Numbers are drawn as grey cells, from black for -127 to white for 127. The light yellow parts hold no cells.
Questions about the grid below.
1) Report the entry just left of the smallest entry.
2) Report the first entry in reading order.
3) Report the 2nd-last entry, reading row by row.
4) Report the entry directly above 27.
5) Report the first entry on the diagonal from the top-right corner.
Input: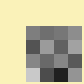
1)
-51
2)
-1
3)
-95
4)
-16
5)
13

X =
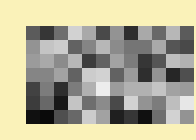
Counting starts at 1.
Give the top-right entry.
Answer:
-36
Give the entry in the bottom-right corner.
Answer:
19
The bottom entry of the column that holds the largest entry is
34
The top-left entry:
-36
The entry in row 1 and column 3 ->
-17
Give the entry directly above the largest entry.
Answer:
82
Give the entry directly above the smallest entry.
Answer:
-23
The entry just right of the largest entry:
27
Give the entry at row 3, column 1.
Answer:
27
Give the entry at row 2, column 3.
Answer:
76
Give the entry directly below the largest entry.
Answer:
11
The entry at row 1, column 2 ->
-73
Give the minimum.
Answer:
-117
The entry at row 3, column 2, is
41
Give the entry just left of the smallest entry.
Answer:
-111
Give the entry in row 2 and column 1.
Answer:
19
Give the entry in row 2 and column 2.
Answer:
68
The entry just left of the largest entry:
49

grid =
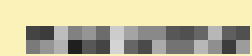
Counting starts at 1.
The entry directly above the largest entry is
76
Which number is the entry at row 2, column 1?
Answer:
-5
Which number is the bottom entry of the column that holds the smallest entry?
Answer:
-96
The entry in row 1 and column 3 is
61
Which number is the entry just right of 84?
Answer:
-25
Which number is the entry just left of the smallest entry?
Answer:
49
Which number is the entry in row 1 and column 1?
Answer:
-59
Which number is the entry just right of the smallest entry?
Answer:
-40
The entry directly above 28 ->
-47
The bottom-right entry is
28

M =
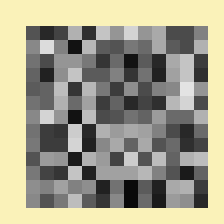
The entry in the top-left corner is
-44
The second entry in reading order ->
-87
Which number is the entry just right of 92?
1
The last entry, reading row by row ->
-87
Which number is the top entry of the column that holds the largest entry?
-52
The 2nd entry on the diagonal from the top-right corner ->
-52
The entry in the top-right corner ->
1
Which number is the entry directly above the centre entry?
-28
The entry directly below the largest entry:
84
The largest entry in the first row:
84
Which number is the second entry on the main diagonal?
92
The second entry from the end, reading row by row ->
14
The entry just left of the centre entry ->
-52
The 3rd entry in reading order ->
-60
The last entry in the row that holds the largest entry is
21
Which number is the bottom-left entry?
8
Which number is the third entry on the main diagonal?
21
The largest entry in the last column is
61
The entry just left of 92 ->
8
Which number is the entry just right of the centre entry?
-13
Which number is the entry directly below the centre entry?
27
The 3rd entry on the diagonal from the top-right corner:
41
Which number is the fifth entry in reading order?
-80
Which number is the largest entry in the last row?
61
